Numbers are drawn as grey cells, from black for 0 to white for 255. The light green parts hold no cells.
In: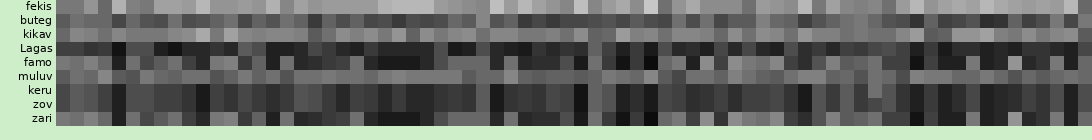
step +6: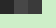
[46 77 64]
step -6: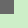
[98]
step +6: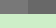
[126 126 110 110]
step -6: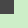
[65]

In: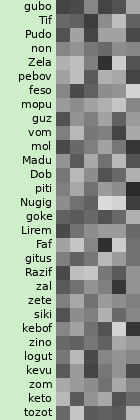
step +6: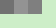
[119 153 133]
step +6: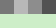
[125 190 147  88]
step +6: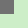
[119]
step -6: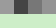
[149  62 113 141]
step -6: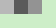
[178  84 141]

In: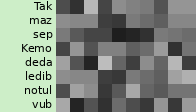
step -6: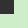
[43]
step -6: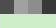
[ 71 155 135  50]
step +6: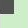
[89]
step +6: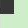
[62]

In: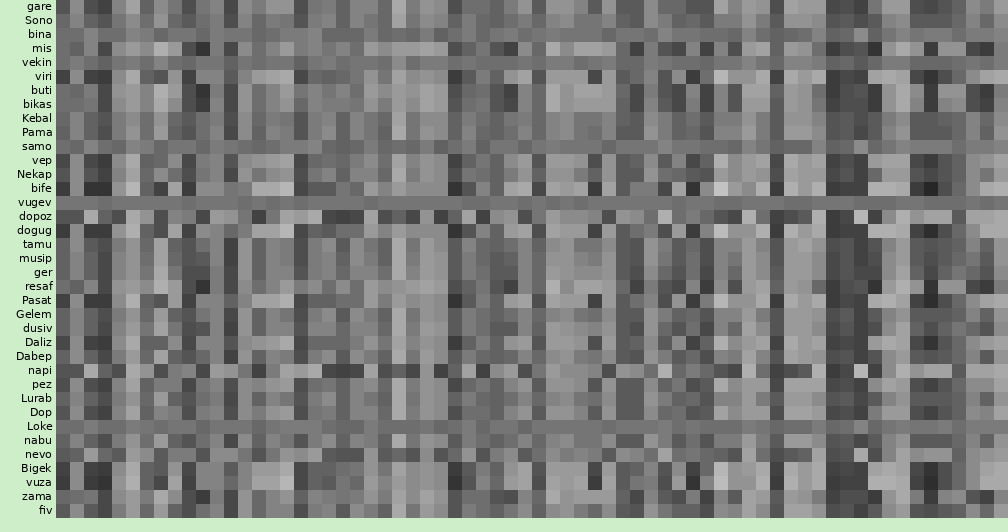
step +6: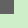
[104]
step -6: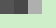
[ 78  66 169]
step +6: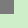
[129]
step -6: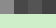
[133  66  78  60]
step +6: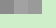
[145 168 160]

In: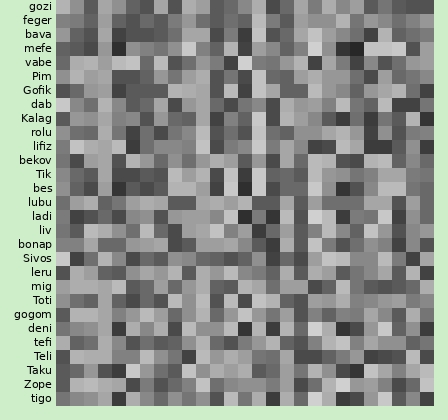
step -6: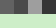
[ 92  68 152  47]
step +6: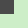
[80]
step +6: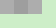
[179 164 179]
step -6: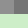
[138 111]
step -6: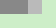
[130 130 180]
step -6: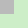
[180]
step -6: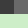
[54 99]

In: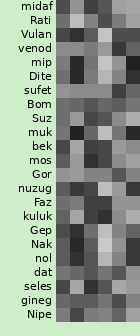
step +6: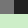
[123  39]
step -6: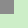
[133]
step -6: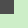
[71]
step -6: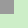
[148]

